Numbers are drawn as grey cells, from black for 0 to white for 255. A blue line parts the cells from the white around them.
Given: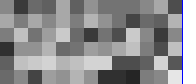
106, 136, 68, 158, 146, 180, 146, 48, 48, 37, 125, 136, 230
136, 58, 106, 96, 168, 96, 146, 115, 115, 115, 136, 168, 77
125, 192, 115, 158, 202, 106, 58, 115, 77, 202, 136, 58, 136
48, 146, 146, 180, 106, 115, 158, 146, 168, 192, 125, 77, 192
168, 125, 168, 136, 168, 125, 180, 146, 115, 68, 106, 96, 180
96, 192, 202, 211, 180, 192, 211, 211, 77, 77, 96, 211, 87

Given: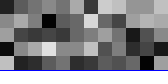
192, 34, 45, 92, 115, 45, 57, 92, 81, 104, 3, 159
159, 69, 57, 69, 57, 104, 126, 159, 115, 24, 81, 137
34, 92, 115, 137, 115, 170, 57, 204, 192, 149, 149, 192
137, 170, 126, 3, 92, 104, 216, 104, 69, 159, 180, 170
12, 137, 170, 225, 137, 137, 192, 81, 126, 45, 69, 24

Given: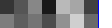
125, 94, 116, 76, 145, 207, 106
53, 85, 135, 25, 185, 166, 64

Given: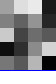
202, 68, 109, 89
14, 47, 139, 211
128, 98, 148, 38
119, 89, 182, 3
160, 222, 234, 26

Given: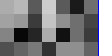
132, 7, 37, 172, 17, 111, 59
162, 152, 59, 196, 143, 111, 68
172, 184, 90, 205, 90, 26, 111
80, 100, 121, 49, 143, 143, 100

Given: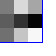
93, 50, 6
124, 217, 166
112, 197, 247

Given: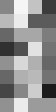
185, 235, 91, 91
145, 235, 155, 155
103, 167, 167, 125
145, 216, 176, 103
103, 176, 185, 115
134, 245, 195, 60
70, 134, 205, 27
48, 80, 226, 115
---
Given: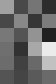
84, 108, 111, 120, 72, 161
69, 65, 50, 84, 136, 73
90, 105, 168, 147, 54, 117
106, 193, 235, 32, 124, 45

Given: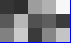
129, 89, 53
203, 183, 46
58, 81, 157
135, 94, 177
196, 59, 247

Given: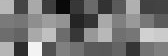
182, 109, 122, 185
44, 100, 118, 69
243, 169, 142, 169
81, 192, 157, 61
128, 108, 147, 9
113, 55, 36, 55
90, 152, 52, 106
89, 184, 169, 50
100, 112, 128, 90
52, 118, 153, 176
115, 209, 119, 65
127, 203, 91, 67

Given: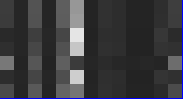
74, 45, 120, 47, 41, 59, 60
37, 38, 36, 38, 38, 38, 38
89, 69, 86, 71, 62, 82, 83
36, 38, 35, 38, 39, 37, 37
100, 78, 95, 81, 70, 93, 94
117, 206, 59, 198, 229, 155, 151
37, 36, 38, 36, 35, 36, 36
48, 47, 43, 48, 46, 49, 49
44, 45, 39, 46, 45, 45, 45
36, 35, 37, 35, 35, 36, 36
36, 35, 39, 35, 35, 36, 36
43, 52, 37, 51, 55, 47, 46
75, 48, 109, 49, 43, 61, 62

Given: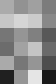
32, 170, 108, 118, 198, 171
149, 119, 162, 149, 213, 146
229, 149, 196, 128, 203, 160
25, 77, 106, 88, 136, 124

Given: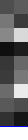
49, 89, 107, 59, 55, 15, 136, 119, 78
22, 77, 234, 120, 103, 29, 217, 59, 92

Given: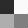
174, 43
127, 250

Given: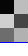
109, 207, 5
177, 69, 189

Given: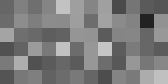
84, 122, 81, 164, 107, 102
120, 174, 99, 111, 141, 128
127, 81, 155, 105, 126, 111
98, 91, 121, 94, 140, 133
108, 103, 193, 98, 139, 194
121, 91, 108, 149, 158, 159
102, 151, 151, 147, 109, 133
77, 109, 197, 91, 162, 160
132, 88, 92, 133, 139, 74
122, 151, 123, 134, 131, 117
172, 119, 103, 102, 34, 90
192, 135, 91, 152, 146, 85
